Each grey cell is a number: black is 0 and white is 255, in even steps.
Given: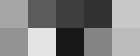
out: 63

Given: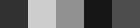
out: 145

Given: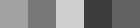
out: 206

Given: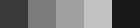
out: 159

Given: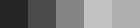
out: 133

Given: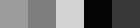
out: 210

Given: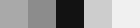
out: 18

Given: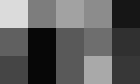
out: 162
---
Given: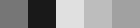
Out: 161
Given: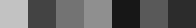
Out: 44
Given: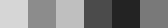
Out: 121
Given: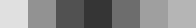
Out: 181
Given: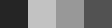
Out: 82
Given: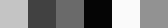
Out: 146
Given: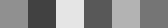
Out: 117
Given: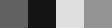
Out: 148
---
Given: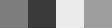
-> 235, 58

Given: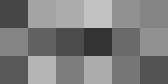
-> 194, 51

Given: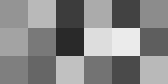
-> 235, 41

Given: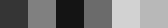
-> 210, 20

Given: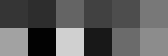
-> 208, 2

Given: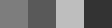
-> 190, 51

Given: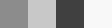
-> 248, 64
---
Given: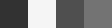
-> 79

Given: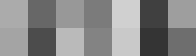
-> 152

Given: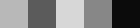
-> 215

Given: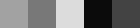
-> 220

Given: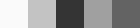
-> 52

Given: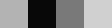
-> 121

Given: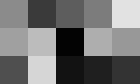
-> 93
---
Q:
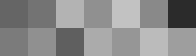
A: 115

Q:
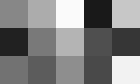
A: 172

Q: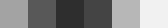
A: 88

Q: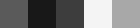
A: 24

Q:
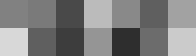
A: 122

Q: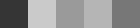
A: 202

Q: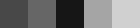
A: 102

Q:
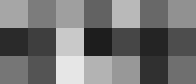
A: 124
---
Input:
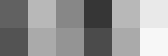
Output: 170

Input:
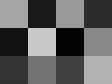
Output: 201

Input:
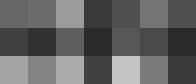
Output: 49

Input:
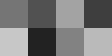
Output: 34

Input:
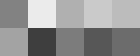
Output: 62

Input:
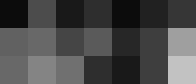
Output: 104

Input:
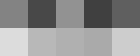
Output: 184

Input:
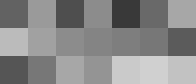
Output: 161

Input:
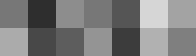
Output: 72

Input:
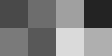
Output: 88
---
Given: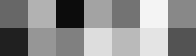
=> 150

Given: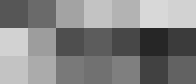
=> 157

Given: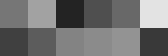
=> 92

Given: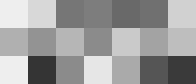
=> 147

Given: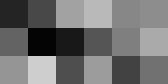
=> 4

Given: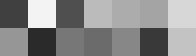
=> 42

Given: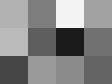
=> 94

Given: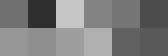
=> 143

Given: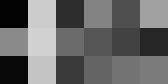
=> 210
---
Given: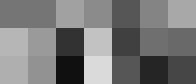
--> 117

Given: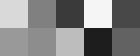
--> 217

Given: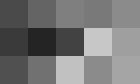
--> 74

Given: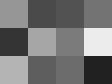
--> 150

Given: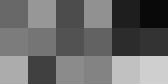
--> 104

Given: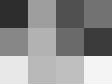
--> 45

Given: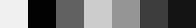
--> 240

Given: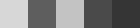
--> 215
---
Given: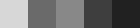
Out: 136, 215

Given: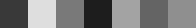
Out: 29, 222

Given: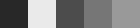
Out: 76, 234

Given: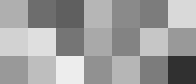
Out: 169, 237

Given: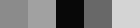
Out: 8, 212

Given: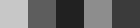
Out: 33, 199

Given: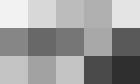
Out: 118, 242

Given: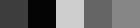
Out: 205, 205

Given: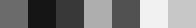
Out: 174, 240

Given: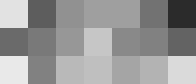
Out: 198, 233
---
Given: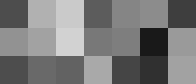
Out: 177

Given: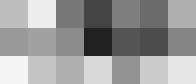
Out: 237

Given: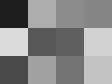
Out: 173

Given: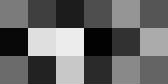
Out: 63

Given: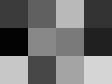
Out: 96

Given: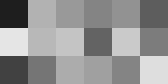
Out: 178
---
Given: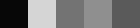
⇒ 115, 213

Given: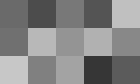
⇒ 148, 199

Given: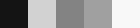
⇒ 131, 248

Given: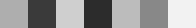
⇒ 44, 242

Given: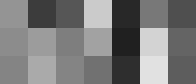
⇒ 162, 225

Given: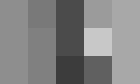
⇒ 75, 200

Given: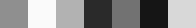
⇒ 42, 250

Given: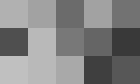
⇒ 120, 192

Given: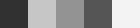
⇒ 147, 243
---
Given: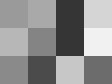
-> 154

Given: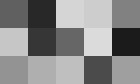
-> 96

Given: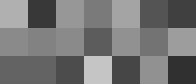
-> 176

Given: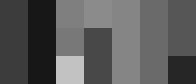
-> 60

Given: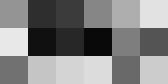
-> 148

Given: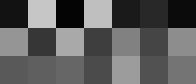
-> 18
